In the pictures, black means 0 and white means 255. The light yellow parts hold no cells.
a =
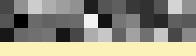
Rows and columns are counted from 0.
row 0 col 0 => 71
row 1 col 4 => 104
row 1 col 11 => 39
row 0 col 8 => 95
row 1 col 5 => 107
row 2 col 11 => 197
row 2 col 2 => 112
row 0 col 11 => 84
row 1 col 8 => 118
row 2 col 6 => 173
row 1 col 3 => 99
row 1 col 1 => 0
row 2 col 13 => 136

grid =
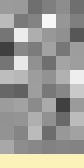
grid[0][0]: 155
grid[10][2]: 136
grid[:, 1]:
[154, 122, 236, 136, 232, 184, 97, 162, 148, 133, 141]
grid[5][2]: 157
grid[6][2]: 158
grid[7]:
[156, 162, 139, 170, 64, 155]
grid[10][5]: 131
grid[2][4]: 144
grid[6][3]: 120
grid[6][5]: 201
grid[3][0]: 63
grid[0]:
[155, 154, 111, 127, 141, 111]
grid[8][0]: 146
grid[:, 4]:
[141, 150, 144, 119, 164, 177, 135, 64, 105, 152, 133]
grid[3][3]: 162

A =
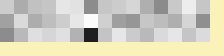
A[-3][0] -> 204
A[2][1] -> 185
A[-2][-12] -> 190
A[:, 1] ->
[172, 218, 185]
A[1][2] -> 173
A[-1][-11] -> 224
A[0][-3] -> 201
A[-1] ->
[140, 185, 223, 214, 224, 178, 31, 196, 230, 203, 185, 218, 230, 197, 219]
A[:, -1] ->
[198, 143, 219]
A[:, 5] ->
[226, 231, 178]
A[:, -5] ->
[175, 198, 185]
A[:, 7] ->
[198, 208, 196]

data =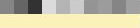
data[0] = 133
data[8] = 133
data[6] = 148
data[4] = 180

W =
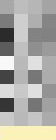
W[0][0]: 168
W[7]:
[53, 187, 117, 161]
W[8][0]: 200
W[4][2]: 224
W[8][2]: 197
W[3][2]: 143
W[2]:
[43, 206, 131, 130]
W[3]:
[92, 192, 143, 155]
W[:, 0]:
[168, 123, 43, 92, 248, 67, 220, 53, 200]
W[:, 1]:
[189, 206, 206, 192, 185, 181, 200, 187, 185]

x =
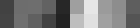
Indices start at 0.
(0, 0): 66
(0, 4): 39
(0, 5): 159
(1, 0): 68
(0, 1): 109
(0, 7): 155

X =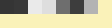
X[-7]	53
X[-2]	61
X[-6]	56

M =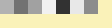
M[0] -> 178
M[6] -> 140
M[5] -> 232

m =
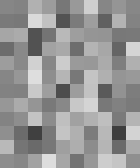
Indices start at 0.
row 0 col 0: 134
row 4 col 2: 209
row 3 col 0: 108
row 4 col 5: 154
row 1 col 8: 179
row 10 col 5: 174
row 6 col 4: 77
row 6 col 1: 129
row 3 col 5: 109
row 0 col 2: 177
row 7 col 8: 129
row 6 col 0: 130
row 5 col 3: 142
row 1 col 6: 158
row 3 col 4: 169
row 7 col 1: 171
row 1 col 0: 122
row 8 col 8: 122
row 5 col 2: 222
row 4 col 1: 137
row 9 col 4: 196
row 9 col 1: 107
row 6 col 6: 194
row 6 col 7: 90
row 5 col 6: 196
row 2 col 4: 185
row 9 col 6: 124
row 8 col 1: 142
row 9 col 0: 143
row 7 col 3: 121
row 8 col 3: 140
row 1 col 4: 83
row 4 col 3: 135
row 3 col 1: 137
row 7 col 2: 149
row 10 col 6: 140

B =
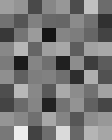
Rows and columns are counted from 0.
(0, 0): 159
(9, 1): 237
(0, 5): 76
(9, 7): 166
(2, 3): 21
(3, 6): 161
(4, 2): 133
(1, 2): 129
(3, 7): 168
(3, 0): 136
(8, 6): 141
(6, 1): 184
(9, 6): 181
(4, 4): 32
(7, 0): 68
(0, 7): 108
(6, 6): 113
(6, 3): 89
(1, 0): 114
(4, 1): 27
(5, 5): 45
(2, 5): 125
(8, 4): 132
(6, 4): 170

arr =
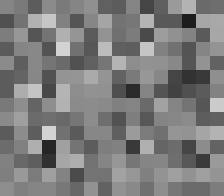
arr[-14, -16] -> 133
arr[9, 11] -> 112
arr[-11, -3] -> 84
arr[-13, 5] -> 85
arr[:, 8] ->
[92, 115, 112, 96, 180, 98, 78, 128, 82, 95, 129, 150, 162, 146]
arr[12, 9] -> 150
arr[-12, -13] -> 116
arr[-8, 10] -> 132
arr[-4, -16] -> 108
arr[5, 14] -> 57
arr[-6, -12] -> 105
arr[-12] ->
[125, 151, 85, 116, 176, 149, 91, 147, 112, 124, 74, 157, 145, 131, 90, 167]
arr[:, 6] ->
[144, 134, 91, 87, 96, 170, 146, 140, 140, 135, 92, 114, 116, 146]
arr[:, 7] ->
[96, 165, 147, 188, 118, 148, 145, 138, 110, 135, 126, 133, 115, 98]
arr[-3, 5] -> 174
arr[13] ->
[141, 128, 133, 134, 120, 103, 146, 98, 146, 137, 112, 141, 119, 107, 107, 125]
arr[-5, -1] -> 179
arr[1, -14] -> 177
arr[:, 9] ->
[132, 119, 124, 94, 141, 122, 42, 132, 126, 155, 57, 118, 150, 137]
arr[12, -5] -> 147
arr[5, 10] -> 151
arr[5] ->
[92, 100, 135, 82, 148, 149, 170, 148, 98, 122, 151, 135, 69, 50, 57, 143]
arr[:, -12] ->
[122, 129, 176, 211, 106, 148, 180, 178, 105, 113, 160, 166, 131, 120]
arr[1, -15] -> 115
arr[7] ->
[121, 142, 100, 142, 178, 139, 140, 138, 128, 132, 106, 162, 132, 116, 86, 203]
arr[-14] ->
[133, 122, 92, 139, 122, 133, 144, 96, 92, 132, 69, 95, 154, 179, 106, 110]
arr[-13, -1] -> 168
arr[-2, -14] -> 123
